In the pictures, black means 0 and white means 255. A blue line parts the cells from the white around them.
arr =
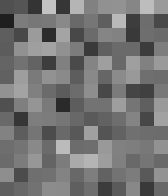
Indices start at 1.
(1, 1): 80
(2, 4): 121
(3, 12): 106
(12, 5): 124
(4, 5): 145
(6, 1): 97
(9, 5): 118
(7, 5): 92
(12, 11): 117
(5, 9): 105
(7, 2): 163
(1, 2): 85
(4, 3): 159
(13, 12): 147
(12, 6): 170
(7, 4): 107
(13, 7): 126
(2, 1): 31
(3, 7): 107
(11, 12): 146
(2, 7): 118
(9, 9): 110
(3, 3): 155
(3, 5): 164
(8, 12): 154
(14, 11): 57
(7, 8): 72
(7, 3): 128
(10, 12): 108
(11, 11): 120
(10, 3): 117
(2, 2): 124
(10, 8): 84
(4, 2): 145
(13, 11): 89
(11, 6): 108
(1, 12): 154
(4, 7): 58

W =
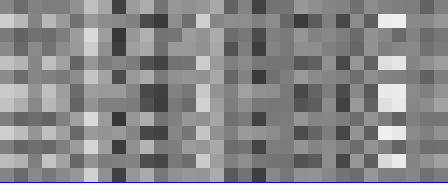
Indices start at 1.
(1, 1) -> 134
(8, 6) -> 101
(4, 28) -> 127
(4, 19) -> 62
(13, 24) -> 135
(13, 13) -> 144
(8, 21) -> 120
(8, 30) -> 135
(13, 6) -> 151
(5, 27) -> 98
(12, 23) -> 91
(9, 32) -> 117
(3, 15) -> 147
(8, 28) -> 223
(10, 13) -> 134
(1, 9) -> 65
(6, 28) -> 131
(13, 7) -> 208
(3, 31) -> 107
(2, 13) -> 141
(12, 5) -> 163
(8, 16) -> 158
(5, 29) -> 229
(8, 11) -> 80
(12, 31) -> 145
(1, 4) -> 125
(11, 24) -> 140
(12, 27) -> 95
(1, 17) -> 98
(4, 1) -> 137
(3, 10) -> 152
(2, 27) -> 94
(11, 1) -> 126
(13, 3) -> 137
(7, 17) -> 130

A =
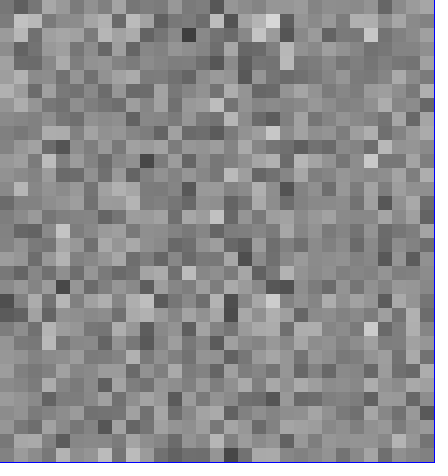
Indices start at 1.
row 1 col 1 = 119
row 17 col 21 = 167
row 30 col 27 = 166
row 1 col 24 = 142
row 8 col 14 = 153
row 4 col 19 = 106
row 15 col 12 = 129
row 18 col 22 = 111
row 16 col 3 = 154
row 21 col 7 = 107
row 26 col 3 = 131
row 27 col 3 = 120
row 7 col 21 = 148
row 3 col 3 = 112
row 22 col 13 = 118
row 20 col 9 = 106
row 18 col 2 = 147
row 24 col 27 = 204
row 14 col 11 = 124
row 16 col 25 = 138
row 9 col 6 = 111
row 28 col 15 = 154
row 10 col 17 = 123
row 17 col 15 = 134
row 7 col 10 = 106
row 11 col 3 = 162
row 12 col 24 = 147
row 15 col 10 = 180
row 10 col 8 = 145
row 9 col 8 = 139
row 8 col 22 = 137
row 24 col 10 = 151
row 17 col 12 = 141
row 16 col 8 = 101
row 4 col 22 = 146
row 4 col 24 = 159
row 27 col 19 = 134
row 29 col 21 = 153
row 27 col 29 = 112
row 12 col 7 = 131

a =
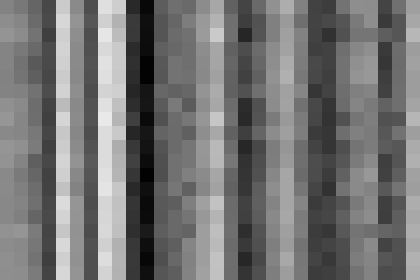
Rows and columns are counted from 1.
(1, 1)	131
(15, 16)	194
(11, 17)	109
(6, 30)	157
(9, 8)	233
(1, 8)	223
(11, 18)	39
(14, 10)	41
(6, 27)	152
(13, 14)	128
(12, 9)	178
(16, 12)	88
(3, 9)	188
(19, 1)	143
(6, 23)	72
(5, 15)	138
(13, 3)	102
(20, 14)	131
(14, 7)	81
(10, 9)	201
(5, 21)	171
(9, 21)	153
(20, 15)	161
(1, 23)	66
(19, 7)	79
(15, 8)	213
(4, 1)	132
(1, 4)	72
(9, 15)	150
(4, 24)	66
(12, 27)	138
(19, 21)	168
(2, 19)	82
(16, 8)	214
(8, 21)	162
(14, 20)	142
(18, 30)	168
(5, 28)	54
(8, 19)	81
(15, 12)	89

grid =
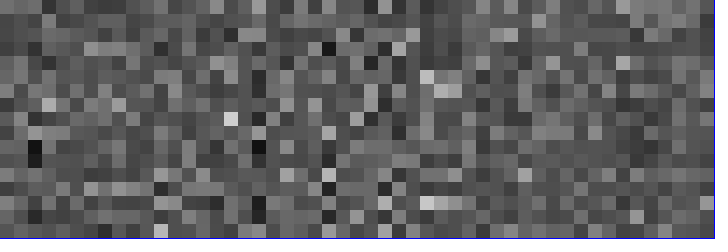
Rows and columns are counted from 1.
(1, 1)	112
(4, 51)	68
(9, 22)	86
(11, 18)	90
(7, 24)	75
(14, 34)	80
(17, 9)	87
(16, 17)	113
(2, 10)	69
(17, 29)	60
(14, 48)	68
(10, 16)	99
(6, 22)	84
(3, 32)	76
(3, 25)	137
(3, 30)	153
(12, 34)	118
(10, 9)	87
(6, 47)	66
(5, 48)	91
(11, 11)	67
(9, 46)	81
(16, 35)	103
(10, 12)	123
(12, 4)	84
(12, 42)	89
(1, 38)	74
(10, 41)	122
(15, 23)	80
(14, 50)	83
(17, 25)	103
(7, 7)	78
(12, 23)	83
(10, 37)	98
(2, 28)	68
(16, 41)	75
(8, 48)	69
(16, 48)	85
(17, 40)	98

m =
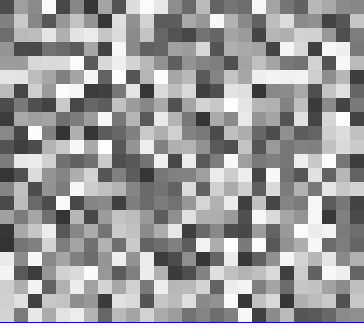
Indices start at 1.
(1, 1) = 76
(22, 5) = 195
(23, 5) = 226
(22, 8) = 59
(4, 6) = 91
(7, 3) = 206
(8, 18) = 228
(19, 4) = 136
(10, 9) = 103
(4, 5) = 107
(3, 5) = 176
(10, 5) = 51
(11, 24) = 194
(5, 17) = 79
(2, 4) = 87
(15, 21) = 132
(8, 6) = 71
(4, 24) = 247
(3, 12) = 103
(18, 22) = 174
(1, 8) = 165
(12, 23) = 200
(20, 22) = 204
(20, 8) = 152
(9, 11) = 89
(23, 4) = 170
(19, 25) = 137
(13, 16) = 235
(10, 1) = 136
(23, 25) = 139
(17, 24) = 243
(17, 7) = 171
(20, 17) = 192
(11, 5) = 201
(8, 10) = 156
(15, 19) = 194
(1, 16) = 99
